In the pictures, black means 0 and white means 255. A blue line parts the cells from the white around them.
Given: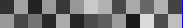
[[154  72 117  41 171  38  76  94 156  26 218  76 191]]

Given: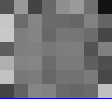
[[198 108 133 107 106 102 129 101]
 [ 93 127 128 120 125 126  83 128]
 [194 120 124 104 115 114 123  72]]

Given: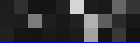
[[ 31  29 124  30  24  33 177  94  43  24]]

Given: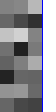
[[103  73  48]
 [113  33 122]
 [ 35 102 100]
 [102  72  66]]

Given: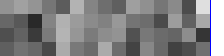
[[103  88  41 132 177 155 139 129 152 116 109  75 157  97 168]
 [ 95 114 104  73 171 121 107 171 109  67 135 105  65  77 112]]

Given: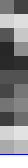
[[211 222]
 [ 39 143]
 [ 82  82]
 [116 133]
 [212 226]]

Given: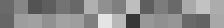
[[102 157 161 145 162 158 127 228 184  55 152 144 150 105  99 168]]
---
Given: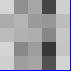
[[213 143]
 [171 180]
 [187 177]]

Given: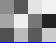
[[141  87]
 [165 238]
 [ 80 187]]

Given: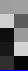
[[158 160]
 [206  92]
 [ 14 154]]

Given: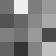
[[113 238]
 [ 83 102]
 [128 114]]

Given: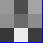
[[152  78]
 [143 107]
 [ 55 236]]

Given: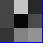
[[ 70 196]
 [ 69   7]
 [ 53 131]]

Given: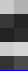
[[203 177]
 [ 56  37]
 [ 34  45]]
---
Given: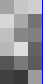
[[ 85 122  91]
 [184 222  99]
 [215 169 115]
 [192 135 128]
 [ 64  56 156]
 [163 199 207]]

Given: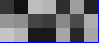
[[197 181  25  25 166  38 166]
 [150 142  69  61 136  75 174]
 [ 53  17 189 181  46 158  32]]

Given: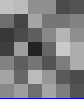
[[ 62 158  35 103 202 173]
 [ 56  75  95 137 181 143]
 [137 158 110 165 125  83]
 [131  95 118  83 125 173]
 [194 187 143 143  75  83]
 [110  68 165 118 118 131]
 [165 103 187 151  89  75]]

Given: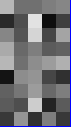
[[ 56 148  48 126  56]
 [183 112 112 126 134]
 [170 105 126  91  97]
 [183 112 141 156 176]
 [ 20 141 148  70  48]
 [ 97 118 156 105 126]
 [ 91  78 205  35  91]
 [134  84 213  70 164]
 [ 41  78 226  14  63]]

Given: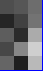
[[ 78  86 109]
 [ 37  65 115]
 [ 93  43 171]
 [101  31 185]
 [ 71 135 207]]

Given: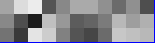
[[136  78  28 192 152  92 100 123 184 158 176]
 [115  57 228 205 129  84  70 107 199 192 184]
 [164 220 236  84 136 170 170 144 107 144  78]]

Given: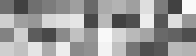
[[130 207  92  72 138 193 151 249 214 185 165 105  98  78]
 [111  65 111 124 138 159 105 171 179 159 222 124  65 249]
 [207 159 151 214 222 229  72 185  65  78 237  86 222 151]
 [207 193 229 171 237 138 145 243 193 117  78  86 185 179]]

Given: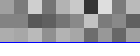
[[131 131  88  96 117 137 194 123 137  96]
 [173 167 186 144 179 167 109 152 103 160]
 [160 123 207 117 179 201  52 222 123 186]]
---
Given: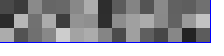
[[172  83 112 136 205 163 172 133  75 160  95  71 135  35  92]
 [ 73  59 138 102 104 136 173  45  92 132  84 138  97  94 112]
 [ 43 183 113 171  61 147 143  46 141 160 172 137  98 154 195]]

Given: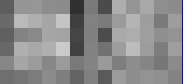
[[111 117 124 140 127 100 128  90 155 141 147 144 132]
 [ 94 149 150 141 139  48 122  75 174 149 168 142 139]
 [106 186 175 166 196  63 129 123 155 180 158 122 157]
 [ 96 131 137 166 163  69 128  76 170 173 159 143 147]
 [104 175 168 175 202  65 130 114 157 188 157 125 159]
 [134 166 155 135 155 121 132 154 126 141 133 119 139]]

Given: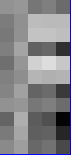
[[138 158 104 114  73]
 [146 151 118 127 107]
 [124 144 188 186 186]
 [120 145 195 195 190]
 [127 164  97 103  47]
 [111 149 209 221 199]
 [128 142 181 176 179]
 [132 161 100 107  58]
 [146 150 119 127 108]
 [100 174  92  80   4]
 [122 166  95  98  38]]

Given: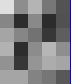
[[165 165 131 118  88]
 [223 141 180 119  83]
 [134  44 137  44  81]
 [165 134 114  55  94]
 [178  45 140 182 142]
 [146  55 149 172 165]]

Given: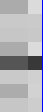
[[198 198 205]
 [171 171 219]
 [201 201 202]
 [198 198 200]
 [171 171 219]
 [ 85  85  56]
 [201 201 208]
 [172 172 210]]

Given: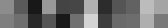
[[127 111  40  85  25 112 211  61 106 109 175 121]
 [140  90  24 153  68  70 177  44  85  98 188 165]]
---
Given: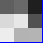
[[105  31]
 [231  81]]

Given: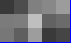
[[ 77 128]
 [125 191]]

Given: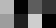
[[  2  93]
 [ 31 206]]

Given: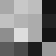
[[200 190]
 [179 172]]

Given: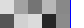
[[162 116]
 [209 219]]

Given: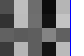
[[190 109]
 [188 111]]

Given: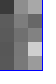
[[142 168]
 [125 103]]
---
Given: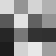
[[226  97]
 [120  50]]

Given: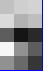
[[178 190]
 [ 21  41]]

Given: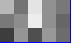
[[141 237]
 [149  79]]

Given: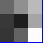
[[ 29 165]
 [ 99 252]]

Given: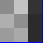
[[143  43]
 [169  43]]

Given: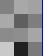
[[ 95 126]
 [142 166]]
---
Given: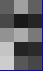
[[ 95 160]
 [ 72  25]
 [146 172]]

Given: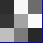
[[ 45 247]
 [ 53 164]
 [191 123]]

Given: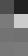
[[ 78  33]
 [123 204]
 [115 113]]

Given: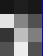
[[ 22  31]
 [227 133]
 [ 52 190]]

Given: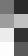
[[118  43]
 [157 193]
 [236  51]]

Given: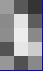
[[157  88]
 [138 228]
 [141 237]]

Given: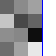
[[101 139]
 [197  72]
 [142 135]]

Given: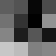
[[ 94  83]
 [114  51]
 [133  29]]
